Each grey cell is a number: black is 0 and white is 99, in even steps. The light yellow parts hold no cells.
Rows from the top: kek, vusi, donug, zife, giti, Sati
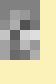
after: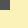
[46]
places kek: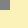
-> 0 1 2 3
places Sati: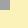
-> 0
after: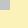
[36]
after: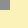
[67]

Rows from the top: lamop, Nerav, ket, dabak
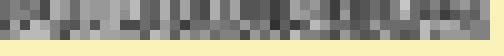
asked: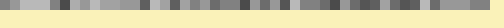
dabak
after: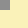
[72]
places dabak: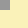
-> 1 8 12 13 20 25 27 34 44 45 46
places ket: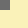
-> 14 17 19 20 23 25 33 34 38 39 40 41 46
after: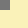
[42]

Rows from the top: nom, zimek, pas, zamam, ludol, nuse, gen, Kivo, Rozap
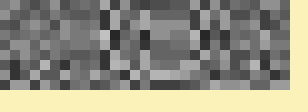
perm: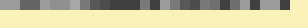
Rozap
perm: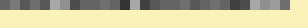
nuse
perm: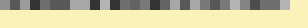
Kivo
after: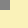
[43]

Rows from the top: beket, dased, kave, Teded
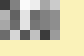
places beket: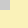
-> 5
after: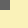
[88]
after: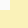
[92]
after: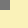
[50]
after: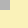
[38]

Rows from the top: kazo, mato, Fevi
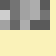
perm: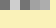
mato
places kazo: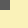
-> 0 4
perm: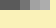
kazo
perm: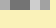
mato

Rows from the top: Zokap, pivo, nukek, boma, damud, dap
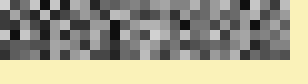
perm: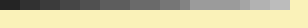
pivo
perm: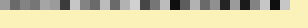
boma
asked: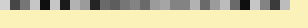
Zokap
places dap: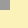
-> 7 21
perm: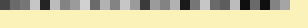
Zokap

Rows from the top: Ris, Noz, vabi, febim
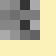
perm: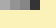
Ris
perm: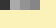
Ris
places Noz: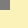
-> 0 2 3

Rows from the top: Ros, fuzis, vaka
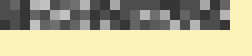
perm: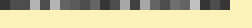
vaka
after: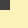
[65]
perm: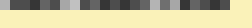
fuzis
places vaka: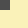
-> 1 6 11 14 18 20 21
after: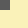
[39]

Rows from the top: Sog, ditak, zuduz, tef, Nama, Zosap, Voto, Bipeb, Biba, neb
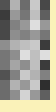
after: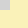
[59]
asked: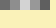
neb
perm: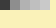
Nama
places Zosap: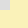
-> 2 4
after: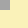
[55]

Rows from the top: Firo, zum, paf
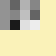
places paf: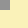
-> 0
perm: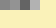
Firo
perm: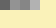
Firo

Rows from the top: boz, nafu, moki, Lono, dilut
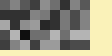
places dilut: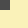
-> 7 8
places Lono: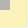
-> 1 5 7 8
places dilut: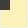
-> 0 3 6
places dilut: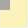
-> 2
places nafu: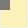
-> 4 6

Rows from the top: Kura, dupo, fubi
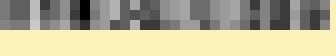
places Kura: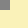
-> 9 26 32
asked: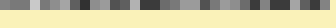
fubi
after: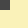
[0]
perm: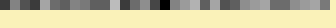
Kura
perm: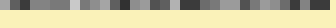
fubi

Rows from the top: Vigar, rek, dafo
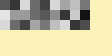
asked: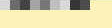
dafo
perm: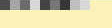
dafo
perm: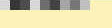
dafo

